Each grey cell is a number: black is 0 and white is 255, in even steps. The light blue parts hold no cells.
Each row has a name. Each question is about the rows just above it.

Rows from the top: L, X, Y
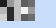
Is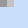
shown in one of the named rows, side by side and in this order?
yes
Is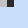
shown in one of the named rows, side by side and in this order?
no
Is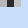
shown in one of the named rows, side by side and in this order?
yes
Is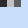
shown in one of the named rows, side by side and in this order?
yes

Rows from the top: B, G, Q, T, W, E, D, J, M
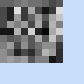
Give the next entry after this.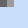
[87]
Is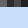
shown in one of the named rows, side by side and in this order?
no

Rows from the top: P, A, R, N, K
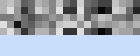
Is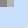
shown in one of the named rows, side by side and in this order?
yes
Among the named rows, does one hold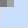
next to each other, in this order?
yes
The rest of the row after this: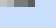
[150]
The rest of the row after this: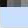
[150 109 194 208 208 150 208 123 163 150 163 179 150 179]
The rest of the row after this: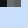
[135 150 109 194 208 208 150 208 123 163 150 163 179 150 179]
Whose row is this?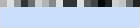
A
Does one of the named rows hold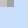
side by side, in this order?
yes

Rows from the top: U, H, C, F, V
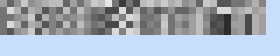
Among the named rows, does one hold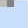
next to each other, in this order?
yes
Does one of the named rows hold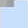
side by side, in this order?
yes

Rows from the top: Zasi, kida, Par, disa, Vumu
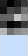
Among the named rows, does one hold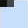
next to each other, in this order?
yes
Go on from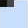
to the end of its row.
[ 58 114]

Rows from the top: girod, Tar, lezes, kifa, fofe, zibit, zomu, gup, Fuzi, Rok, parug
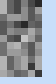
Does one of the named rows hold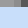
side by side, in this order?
yes
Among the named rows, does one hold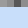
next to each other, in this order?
yes
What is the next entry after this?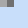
[168]
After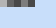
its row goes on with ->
[41]
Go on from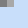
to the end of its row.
[125]

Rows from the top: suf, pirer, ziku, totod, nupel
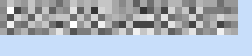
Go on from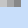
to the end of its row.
[167  96 167 111 167 136 181 181 136 124 181 167 167 111 151 151]
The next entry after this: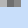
[124]

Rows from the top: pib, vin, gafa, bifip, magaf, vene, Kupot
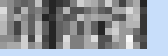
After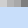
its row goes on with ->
[207 138  68 138 169  37]
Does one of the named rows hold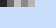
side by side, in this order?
no
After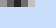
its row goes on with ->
[153 181 181  53]
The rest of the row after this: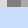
[219  82  82 181 153 248  96  82]

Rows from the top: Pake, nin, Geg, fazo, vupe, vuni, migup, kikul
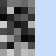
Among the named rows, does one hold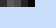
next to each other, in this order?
no
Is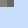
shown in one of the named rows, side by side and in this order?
no
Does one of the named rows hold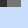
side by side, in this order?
no

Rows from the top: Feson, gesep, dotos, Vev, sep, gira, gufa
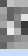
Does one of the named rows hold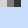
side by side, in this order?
yes
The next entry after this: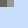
[165]
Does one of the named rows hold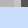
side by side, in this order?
no

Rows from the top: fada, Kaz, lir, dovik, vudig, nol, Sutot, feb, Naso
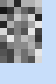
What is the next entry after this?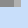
[112]
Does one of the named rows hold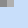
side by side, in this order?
yes
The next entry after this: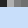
[164]
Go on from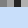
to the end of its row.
[176 200]
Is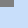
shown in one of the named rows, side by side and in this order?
no
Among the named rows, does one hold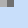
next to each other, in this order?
yes

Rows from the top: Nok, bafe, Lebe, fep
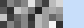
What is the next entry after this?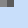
[134]
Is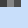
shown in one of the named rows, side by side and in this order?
no
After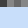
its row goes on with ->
[228 120  63 187 214]
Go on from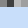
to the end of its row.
[244  48]
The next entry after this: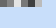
[214]

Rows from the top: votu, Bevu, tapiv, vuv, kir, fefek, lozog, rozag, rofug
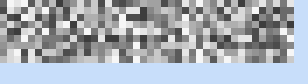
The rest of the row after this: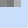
[135 246 121 230 135 201 121  76 217 217 161  61 135 106 201 106 188]
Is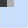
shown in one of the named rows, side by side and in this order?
no
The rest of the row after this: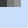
[217 121 201  76 230  90  76 106 135 175 161 161  76 135 106 230 161 246
 175 135 217  90 188  61 147 175 230 147 217 121 230]

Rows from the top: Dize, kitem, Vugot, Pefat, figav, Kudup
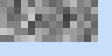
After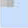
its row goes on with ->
[131 131  89 169 157 117 131 157 157 145 104 117]
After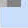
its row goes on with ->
[ 89 169 157 117 131 157 157 145 104 117]
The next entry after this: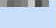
[117]
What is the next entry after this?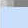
[145]
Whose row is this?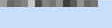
Vugot
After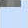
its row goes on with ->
[ 77 184 131 157 104]

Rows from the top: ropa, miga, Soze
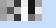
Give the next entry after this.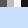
[235]
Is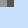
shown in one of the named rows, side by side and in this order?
yes
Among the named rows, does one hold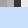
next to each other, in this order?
yes
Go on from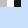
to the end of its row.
[235]
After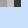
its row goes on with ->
[249 110 178]
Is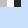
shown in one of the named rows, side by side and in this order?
no
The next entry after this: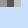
[249]

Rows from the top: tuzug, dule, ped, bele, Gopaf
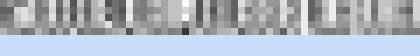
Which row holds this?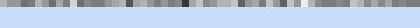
Gopaf
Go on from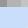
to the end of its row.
[ 98 150 166 124 195 150  98 195 150 236 179 136 124 124 136 124 195 179
 136 166 136 166 124 136 124 124]
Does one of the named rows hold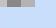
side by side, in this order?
no
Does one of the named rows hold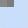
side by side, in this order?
yes
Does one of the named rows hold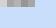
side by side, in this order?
no
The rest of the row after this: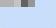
[166 124 195 150  98 195 150 236 179 136 124 124 136 124 195 179 136 166
 136 166 124 136 124 124]

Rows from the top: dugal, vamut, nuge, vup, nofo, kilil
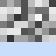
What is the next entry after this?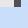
[95]
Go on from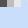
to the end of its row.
[203  66]
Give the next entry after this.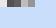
[95]
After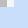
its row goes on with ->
[ 95 216]
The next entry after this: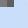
[216]
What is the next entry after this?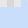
[82]

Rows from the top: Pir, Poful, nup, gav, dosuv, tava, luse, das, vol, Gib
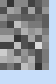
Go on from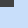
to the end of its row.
[191  80  66 218 135]
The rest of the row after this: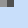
[164  80 148]
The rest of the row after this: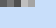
[ 52 135]
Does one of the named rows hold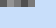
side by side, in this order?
no
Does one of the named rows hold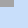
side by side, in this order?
no

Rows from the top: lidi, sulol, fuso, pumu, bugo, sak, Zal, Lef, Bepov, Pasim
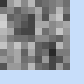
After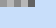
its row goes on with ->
[111 123 137 111]
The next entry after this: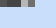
[137]
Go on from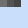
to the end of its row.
[167 167 137 153 167]
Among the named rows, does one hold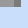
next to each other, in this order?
yes
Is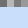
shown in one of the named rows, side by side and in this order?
no

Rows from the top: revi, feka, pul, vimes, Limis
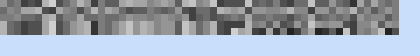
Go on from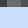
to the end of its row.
[179 165 149 165  80 149 149 136 136 149 179 136 136  65 149 149 108 149
 136 179 108 136  94 124 149 124]
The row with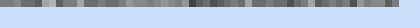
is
pul
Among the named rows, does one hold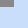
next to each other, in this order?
yes
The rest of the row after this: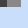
[165  94 149 136]

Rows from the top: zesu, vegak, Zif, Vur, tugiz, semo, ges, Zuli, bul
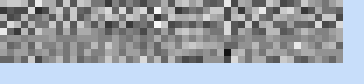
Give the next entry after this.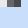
[201]
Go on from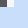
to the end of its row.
[201  73  88 118  88 130  73 102 130 217  88  73 201  73 171 185 102 102
 159 102 102  88 217  73  88 217]

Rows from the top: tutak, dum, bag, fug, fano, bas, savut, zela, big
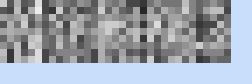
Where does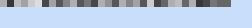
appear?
big
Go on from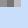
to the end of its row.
[ 71 204 189 117 102 189 117 146  87 117 146 175 146 162 132 132 146 117
 132 102 162 132 132 146 162 204 146 175 162 146]
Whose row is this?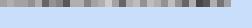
fano
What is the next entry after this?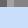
[146]

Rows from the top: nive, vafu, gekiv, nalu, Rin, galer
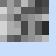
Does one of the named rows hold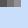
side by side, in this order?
no
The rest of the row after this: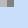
[58 70]
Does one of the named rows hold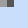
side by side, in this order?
no
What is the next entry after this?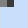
[70]
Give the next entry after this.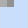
[85]
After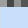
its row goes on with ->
[42]

